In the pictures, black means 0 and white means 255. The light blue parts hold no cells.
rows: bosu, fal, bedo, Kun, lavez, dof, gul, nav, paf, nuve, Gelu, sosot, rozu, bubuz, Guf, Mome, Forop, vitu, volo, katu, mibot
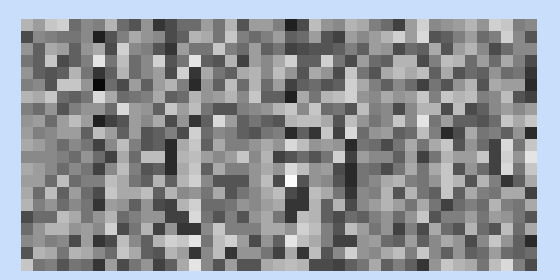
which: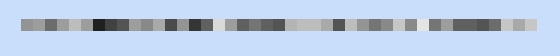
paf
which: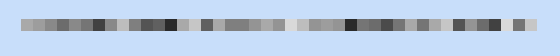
Gelu

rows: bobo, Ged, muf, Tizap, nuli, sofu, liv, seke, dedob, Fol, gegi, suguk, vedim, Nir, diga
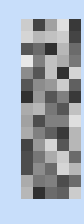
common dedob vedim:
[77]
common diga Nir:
[107]

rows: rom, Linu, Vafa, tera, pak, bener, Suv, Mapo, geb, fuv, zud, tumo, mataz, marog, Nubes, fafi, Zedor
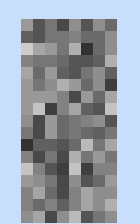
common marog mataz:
[84]
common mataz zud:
[84]
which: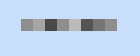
Zedor
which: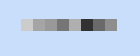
Vafa
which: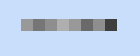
bener
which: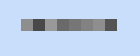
geb

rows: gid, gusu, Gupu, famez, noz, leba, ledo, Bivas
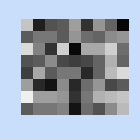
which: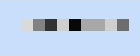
Gupu
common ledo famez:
[177]
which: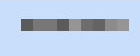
gusu
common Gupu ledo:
[50]
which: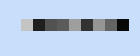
gid

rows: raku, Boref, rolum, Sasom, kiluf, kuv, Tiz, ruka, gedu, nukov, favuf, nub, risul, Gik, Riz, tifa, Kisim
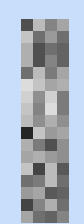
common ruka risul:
[196]
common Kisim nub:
[165]
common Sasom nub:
[175]
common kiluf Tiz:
[123]
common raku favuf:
[80]
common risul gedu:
[187]
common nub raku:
[165]

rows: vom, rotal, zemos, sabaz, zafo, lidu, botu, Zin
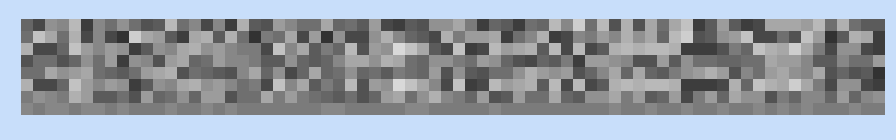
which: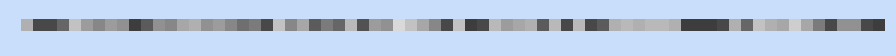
lidu
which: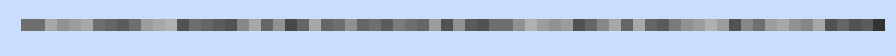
zafo

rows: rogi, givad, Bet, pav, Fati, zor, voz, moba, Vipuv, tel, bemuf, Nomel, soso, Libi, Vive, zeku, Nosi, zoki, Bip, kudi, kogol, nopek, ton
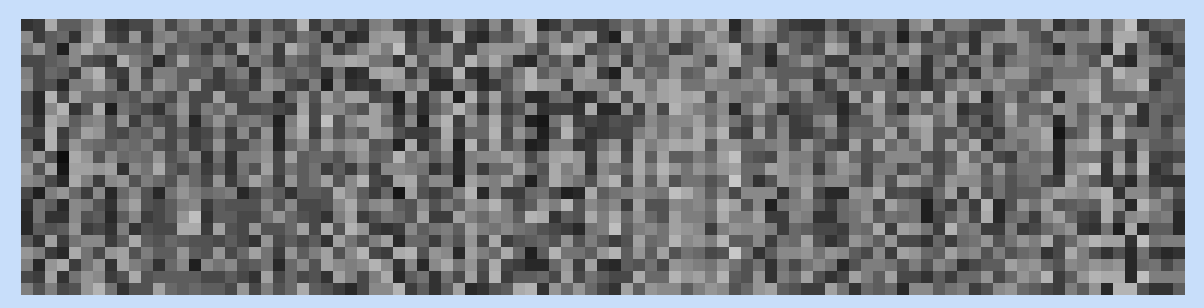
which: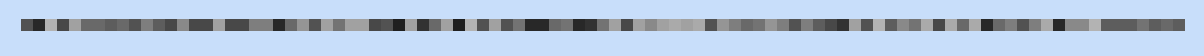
voz
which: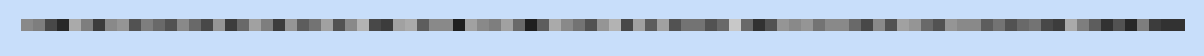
Libi
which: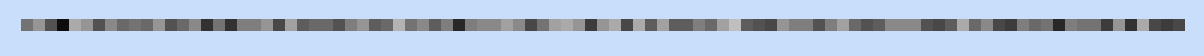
Nomel

